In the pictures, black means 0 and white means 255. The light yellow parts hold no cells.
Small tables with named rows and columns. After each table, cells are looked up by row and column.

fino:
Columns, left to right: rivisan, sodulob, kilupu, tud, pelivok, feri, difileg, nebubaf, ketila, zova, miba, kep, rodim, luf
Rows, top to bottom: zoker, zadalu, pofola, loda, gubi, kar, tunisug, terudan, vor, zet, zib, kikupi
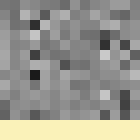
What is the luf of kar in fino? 96
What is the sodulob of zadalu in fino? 111
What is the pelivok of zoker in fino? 125
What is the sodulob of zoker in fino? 115
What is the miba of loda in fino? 76
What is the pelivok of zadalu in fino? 90

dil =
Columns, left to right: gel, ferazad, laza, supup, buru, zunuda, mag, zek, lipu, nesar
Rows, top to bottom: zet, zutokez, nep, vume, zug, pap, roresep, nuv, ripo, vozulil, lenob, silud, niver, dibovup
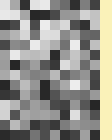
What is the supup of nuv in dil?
128
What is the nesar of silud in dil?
80
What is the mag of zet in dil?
108
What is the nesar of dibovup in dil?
47
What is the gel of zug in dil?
72
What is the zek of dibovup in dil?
67
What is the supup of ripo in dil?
150
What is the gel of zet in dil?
226
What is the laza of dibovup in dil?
60
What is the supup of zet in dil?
226
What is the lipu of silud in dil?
134
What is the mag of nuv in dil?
96

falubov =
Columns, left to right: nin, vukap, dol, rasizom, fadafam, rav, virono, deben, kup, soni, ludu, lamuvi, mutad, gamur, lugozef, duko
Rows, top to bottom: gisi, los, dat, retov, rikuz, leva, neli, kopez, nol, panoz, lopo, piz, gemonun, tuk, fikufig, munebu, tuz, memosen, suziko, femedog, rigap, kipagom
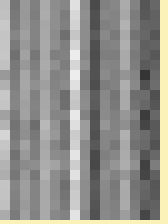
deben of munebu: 228
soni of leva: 78
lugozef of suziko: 103
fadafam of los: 172
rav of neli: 144
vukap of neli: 121
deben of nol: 224
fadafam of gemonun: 184
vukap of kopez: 124
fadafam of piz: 169
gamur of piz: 130
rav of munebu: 140
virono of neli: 125
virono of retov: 111
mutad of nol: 174
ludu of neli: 134
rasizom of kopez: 133
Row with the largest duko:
tuz

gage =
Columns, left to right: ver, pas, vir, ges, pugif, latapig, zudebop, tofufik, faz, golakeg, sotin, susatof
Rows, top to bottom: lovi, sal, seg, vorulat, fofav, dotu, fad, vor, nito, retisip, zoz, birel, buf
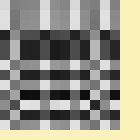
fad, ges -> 145
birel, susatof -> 38
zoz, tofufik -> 142
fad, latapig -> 152
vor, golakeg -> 184
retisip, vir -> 14
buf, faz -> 143
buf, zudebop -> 143
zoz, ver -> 141
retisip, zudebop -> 15
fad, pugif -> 223
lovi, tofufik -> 216

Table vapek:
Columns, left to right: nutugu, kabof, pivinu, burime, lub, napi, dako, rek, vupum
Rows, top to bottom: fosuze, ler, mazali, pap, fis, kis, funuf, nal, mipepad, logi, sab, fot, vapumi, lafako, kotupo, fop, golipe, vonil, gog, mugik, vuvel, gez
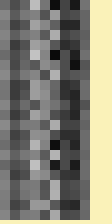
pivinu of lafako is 82
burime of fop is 132
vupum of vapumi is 99
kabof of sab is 77
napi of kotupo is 14
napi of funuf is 120
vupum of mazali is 102
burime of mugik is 125
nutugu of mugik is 125
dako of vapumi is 67
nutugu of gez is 133
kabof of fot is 59

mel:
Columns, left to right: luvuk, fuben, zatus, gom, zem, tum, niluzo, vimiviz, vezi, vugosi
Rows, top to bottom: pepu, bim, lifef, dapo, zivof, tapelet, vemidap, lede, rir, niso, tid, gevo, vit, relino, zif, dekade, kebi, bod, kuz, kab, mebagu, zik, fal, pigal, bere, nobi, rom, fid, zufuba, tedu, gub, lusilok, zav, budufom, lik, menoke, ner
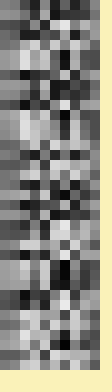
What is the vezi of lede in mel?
130
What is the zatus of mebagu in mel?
20
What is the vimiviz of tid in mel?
66
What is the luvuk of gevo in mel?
155
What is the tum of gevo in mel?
77
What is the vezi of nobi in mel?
163
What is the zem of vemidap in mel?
192

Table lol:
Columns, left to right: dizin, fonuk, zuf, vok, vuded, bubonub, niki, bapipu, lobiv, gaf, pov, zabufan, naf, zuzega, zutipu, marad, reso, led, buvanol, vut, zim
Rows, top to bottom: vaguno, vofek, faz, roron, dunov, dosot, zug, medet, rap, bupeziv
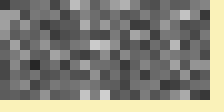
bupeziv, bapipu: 105
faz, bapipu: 88
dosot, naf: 136
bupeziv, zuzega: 73
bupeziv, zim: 56
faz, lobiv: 172
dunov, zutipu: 63
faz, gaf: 107
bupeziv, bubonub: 90
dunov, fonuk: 161
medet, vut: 68
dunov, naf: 74
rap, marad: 125
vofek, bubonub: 126
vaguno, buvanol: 94
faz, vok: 98
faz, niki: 90
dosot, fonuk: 122
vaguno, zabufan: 158
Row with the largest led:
dunov

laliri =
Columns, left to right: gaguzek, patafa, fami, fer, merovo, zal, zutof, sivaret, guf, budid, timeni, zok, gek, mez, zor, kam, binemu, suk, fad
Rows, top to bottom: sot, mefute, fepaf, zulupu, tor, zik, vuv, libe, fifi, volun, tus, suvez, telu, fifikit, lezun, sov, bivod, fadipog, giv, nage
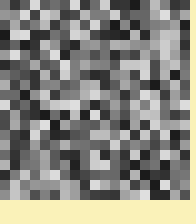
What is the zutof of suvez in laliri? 37
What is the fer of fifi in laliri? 52
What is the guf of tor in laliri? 144
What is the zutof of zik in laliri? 36
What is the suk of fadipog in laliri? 114
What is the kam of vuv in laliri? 74
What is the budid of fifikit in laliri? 189
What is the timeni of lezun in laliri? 91
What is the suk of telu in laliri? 164
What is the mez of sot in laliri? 27
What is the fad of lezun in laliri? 155
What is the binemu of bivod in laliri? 31
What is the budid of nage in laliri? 62
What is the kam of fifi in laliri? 27
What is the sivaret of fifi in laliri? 106
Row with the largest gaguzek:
tus

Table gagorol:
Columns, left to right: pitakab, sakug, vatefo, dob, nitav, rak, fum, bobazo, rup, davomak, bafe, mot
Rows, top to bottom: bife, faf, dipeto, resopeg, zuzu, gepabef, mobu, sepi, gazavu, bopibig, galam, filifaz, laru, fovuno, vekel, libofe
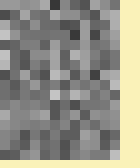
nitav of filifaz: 161
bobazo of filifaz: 148
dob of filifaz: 148
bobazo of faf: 142
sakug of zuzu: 100
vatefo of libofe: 134
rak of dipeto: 106
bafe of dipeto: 108
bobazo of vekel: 115
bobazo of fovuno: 93
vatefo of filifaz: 134

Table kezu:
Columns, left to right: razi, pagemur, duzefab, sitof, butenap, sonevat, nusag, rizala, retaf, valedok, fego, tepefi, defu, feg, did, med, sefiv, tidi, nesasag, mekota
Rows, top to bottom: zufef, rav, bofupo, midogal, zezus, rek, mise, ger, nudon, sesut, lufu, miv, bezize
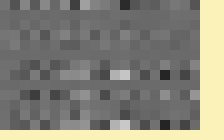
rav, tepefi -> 110
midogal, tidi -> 102
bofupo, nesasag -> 108
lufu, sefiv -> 107
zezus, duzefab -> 104
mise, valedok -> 114
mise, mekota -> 131
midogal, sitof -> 120
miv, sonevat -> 106
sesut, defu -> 124
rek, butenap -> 107
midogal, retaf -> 121
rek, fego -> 107
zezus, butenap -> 103
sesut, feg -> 91
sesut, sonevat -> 70
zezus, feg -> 102
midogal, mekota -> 112
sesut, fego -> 75

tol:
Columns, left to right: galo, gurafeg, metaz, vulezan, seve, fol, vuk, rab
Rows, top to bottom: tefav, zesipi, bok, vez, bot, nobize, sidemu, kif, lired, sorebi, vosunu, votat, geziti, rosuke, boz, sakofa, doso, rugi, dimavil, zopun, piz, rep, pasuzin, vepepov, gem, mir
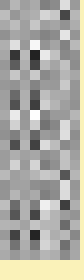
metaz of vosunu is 179
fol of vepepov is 174
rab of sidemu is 141
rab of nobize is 145
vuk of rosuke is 222
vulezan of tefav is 170
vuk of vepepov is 184
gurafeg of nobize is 53
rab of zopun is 154
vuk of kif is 182
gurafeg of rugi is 159
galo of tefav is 148
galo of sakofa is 156
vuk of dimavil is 222
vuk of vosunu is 159
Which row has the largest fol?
piz

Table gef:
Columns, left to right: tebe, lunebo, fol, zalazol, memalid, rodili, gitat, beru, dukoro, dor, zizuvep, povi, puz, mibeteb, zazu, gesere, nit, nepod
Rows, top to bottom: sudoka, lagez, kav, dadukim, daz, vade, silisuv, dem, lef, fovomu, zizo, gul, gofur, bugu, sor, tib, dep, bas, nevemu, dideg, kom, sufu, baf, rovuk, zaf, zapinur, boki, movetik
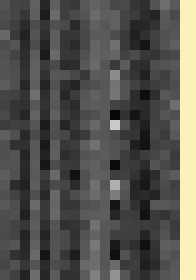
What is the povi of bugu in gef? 76
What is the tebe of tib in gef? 79
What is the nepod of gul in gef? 79
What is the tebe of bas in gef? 93
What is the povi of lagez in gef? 96
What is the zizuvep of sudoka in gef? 90
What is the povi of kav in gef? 96
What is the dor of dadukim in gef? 91
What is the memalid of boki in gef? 43
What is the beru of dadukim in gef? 55
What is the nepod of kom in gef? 81
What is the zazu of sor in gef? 19
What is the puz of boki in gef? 57
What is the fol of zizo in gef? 49
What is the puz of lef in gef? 84
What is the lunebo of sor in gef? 49
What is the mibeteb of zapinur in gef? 58
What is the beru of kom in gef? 55
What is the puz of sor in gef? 76
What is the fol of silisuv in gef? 48
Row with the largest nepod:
zizo

